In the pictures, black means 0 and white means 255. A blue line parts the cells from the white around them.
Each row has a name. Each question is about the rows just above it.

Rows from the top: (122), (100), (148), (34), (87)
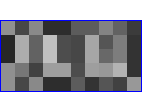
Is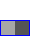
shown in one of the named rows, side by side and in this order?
yes
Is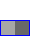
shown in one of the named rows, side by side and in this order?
yes
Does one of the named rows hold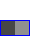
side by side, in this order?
no
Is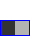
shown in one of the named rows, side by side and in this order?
no

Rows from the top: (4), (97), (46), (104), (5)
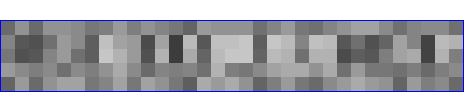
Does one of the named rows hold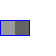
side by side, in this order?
no
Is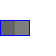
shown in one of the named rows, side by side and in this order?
yes
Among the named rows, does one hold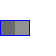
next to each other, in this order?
yes
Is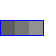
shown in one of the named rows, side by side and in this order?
no
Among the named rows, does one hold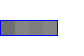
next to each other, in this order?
no
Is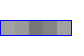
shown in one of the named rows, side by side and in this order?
no
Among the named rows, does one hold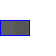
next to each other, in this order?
yes

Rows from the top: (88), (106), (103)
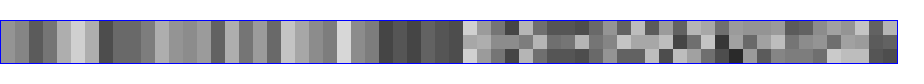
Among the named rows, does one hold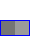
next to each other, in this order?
yes
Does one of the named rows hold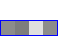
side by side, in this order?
no
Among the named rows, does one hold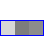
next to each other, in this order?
no
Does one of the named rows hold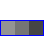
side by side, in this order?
no

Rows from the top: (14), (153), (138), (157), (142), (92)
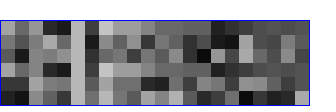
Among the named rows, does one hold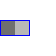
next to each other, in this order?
yes
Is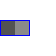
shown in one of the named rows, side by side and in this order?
no
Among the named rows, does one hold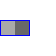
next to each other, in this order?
yes
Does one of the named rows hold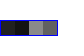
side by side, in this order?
yes
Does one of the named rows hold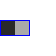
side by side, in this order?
yes
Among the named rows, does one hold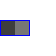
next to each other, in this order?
yes
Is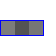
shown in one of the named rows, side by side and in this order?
no

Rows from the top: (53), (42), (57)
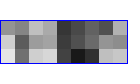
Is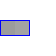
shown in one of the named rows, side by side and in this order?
yes
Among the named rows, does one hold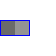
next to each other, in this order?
yes
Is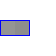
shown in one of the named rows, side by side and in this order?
yes
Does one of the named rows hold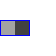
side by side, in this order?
no

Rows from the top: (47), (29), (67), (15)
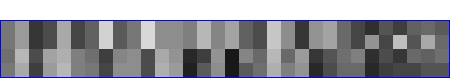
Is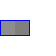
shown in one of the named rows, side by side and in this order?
yes
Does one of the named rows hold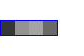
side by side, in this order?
yes

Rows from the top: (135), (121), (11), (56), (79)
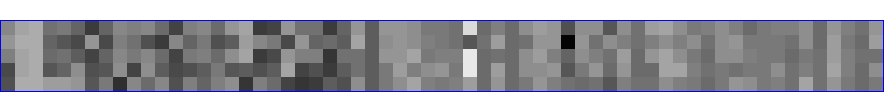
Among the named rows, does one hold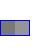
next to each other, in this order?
yes
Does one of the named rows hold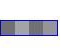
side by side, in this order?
yes

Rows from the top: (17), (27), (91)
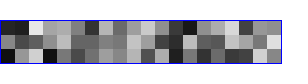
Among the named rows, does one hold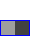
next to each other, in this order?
yes
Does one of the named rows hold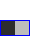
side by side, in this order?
yes
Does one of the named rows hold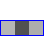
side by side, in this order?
yes
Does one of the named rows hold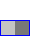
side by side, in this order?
no
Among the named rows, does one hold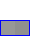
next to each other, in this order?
yes

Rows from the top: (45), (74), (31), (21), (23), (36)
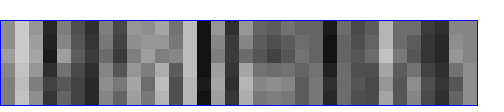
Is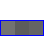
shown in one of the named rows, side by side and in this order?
no
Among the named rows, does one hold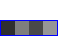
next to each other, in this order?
yes
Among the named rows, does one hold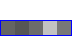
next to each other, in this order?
yes
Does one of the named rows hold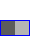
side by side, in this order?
yes
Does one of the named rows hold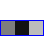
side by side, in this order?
no

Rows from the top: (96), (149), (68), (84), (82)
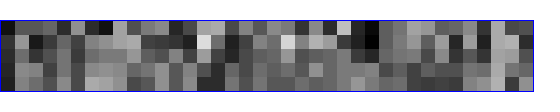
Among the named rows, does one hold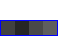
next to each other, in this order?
yes
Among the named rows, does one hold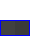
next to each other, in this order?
yes
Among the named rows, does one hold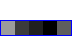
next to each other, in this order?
yes
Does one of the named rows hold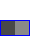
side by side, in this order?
yes
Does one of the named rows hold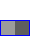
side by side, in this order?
no

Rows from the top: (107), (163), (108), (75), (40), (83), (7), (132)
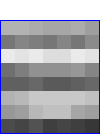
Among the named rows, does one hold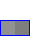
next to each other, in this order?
no
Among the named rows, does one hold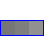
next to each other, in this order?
no

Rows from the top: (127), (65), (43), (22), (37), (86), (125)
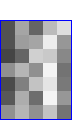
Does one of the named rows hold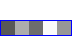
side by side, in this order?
no
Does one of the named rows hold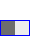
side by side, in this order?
no
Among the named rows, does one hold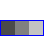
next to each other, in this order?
yes

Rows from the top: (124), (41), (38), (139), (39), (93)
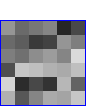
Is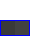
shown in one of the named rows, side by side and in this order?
yes
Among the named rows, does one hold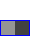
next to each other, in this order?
no

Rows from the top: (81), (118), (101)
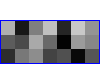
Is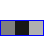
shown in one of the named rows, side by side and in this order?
no
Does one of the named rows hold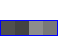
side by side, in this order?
no
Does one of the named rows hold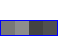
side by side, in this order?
yes
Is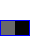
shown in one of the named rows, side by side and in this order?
yes
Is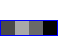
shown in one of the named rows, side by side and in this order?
yes
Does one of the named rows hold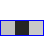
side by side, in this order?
yes
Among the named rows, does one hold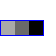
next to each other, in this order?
yes

